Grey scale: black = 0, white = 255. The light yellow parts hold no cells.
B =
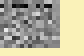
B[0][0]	175
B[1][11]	17
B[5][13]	116
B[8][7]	139
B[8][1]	150
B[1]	[32, 118, 142, 11, 44, 20, 3, 133, 140, 22, 123, 17, 12, 153, 148]
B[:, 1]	[117, 118, 119, 134, 163, 125, 91, 234, 150, 203, 125, 116]
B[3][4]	89
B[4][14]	139
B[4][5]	147
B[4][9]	69
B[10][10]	111
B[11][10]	145
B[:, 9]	[128, 22, 153, 214, 69, 177, 170, 115, 144, 80, 96, 149]
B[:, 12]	[197, 12, 121, 89, 77, 208, 137, 125, 99, 137, 141, 134]
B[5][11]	122
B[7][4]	108
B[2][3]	174
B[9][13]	198
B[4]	[141, 163, 144, 83, 126, 147, 186, 109, 129, 69, 115, 126, 77, 160, 139]
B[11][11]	102
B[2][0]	207
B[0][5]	113
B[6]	[104, 91, 124, 91, 198, 137, 138, 90, 145, 170, 168, 127, 137, 157, 131]
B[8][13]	132
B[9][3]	53
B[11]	[160, 116, 135, 178, 132, 76, 155, 71, 125, 149, 145, 102, 134, 136, 135]
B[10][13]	128
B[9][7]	88
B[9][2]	210
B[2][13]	145

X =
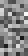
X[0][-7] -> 175
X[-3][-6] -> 28
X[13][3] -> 148
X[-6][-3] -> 86
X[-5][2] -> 127
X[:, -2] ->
[159, 75, 149, 115, 181, 91, 145, 97, 143, 23, 180, 124, 157, 110]
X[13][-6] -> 52
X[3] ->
[205, 105, 213, 63, 96, 115, 247]
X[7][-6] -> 193
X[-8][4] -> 185
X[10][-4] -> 114
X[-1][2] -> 133
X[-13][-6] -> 164
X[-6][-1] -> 150
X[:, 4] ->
[150, 169, 167, 96, 124, 48, 185, 76, 86, 177, 94, 220, 162, 46]
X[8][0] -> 146
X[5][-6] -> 113
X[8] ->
[146, 146, 191, 156, 86, 143, 150]
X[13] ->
[165, 52, 133, 148, 46, 110, 89]
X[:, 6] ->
[169, 145, 130, 247, 97, 216, 157, 81, 150, 114, 131, 159, 80, 89]
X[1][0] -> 109
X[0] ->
[175, 152, 84, 77, 150, 159, 169]
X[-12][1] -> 109
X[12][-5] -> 197
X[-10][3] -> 171
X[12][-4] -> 152

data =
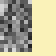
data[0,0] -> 172
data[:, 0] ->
[172, 211, 209, 190, 92, 59, 131, 89, 148, 207, 94, 143, 104]
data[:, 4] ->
[144, 122, 106, 139, 122, 169, 143, 159, 143, 122, 145, 122, 135]
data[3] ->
[190, 75, 87, 67, 139, 98, 130, 80]
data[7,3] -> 140
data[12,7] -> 83
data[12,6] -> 127
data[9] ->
[207, 127, 130, 103, 122, 138, 159, 41]
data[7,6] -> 89
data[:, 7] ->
[210, 101, 78, 80, 108, 69, 60, 167, 52, 41, 171, 35, 83]
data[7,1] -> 153
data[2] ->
[209, 147, 60, 132, 106, 147, 68, 78]
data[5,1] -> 91
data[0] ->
[172, 146, 113, 63, 144, 89, 93, 210]
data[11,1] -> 185
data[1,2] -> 49
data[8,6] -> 127
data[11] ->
[143, 185, 153, 178, 122, 117, 180, 35]
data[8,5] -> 142
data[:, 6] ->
[93, 102, 68, 130, 66, 177, 93, 89, 127, 159, 97, 180, 127]
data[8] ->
[148, 60, 86, 92, 143, 142, 127, 52]

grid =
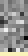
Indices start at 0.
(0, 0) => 146
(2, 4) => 129
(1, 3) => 148
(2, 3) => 118
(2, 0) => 116
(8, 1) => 155
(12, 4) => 232
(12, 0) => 165
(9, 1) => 119
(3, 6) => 151
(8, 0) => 153
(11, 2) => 117
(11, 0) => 159
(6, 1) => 166
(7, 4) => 109
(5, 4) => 207
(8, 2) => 116
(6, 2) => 138
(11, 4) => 148
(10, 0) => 131
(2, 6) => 131
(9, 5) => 98
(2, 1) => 160
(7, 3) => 200
